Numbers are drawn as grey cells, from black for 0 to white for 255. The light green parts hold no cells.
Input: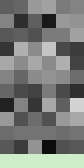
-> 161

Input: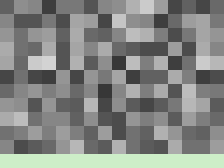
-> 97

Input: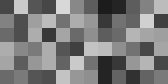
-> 93

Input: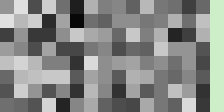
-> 111

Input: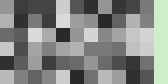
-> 54

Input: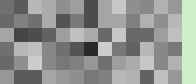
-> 136
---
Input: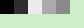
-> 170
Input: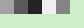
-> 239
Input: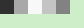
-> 196
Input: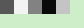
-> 9
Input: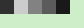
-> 91
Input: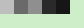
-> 42
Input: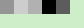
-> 1
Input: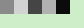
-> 177
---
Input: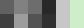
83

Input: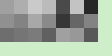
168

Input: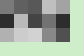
68

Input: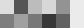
120

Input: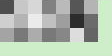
235

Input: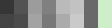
163
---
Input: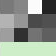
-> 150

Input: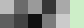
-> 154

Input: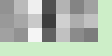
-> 208

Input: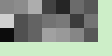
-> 121

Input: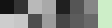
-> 32

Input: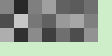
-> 153
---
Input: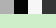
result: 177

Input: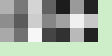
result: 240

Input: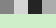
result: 172

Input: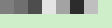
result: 191

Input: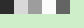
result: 216

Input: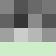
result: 183

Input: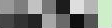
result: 194

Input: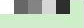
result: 214
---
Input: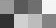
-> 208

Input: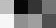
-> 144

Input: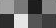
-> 229

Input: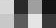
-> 92

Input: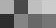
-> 133

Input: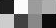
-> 65
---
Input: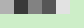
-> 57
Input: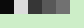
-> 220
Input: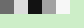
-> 220
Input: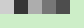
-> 54
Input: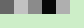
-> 194
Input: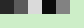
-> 90
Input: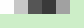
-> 199
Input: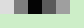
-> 126
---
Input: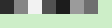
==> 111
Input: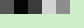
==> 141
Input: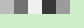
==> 155
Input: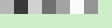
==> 149
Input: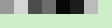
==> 187
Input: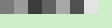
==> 227
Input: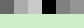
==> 149
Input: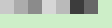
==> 103
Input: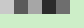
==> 110
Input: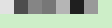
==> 153
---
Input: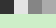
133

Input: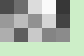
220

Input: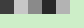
138

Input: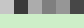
172

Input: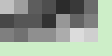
93

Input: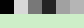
120

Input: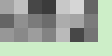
71
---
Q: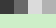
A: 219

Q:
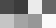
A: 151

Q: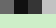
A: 53

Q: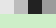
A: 34

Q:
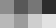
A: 206

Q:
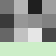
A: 230

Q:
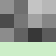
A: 55

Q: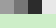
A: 44
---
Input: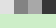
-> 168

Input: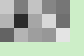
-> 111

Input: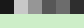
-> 87

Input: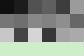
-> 55

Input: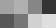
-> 118

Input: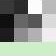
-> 42

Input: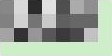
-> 58
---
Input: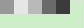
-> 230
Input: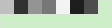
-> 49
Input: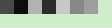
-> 13
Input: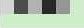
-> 75
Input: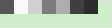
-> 249
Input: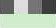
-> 221
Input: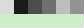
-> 26
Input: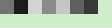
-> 28
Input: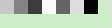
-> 131
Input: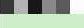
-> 179
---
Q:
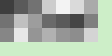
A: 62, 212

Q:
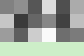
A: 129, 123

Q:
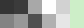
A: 52, 230

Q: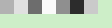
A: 178, 202

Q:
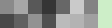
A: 138, 160

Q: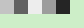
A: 195, 37

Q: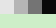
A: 229, 10

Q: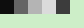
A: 13, 60
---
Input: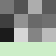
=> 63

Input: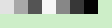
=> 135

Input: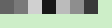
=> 187

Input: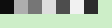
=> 77

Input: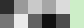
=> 219

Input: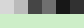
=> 23

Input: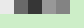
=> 131
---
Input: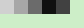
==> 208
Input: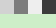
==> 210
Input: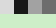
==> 218
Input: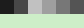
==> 28
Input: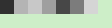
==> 48
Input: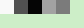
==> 249
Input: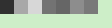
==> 48
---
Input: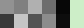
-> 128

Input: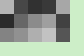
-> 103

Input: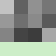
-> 111

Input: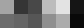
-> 53

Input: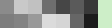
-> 201

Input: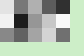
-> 28

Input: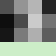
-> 74
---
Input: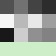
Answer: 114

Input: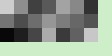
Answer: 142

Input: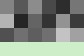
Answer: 88

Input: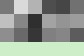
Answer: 218

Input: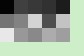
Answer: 64

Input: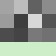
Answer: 189
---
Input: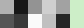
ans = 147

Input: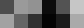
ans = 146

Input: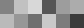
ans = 216

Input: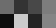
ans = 72

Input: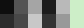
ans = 165

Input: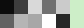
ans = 217

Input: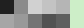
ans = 209

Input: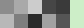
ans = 204

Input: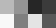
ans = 38
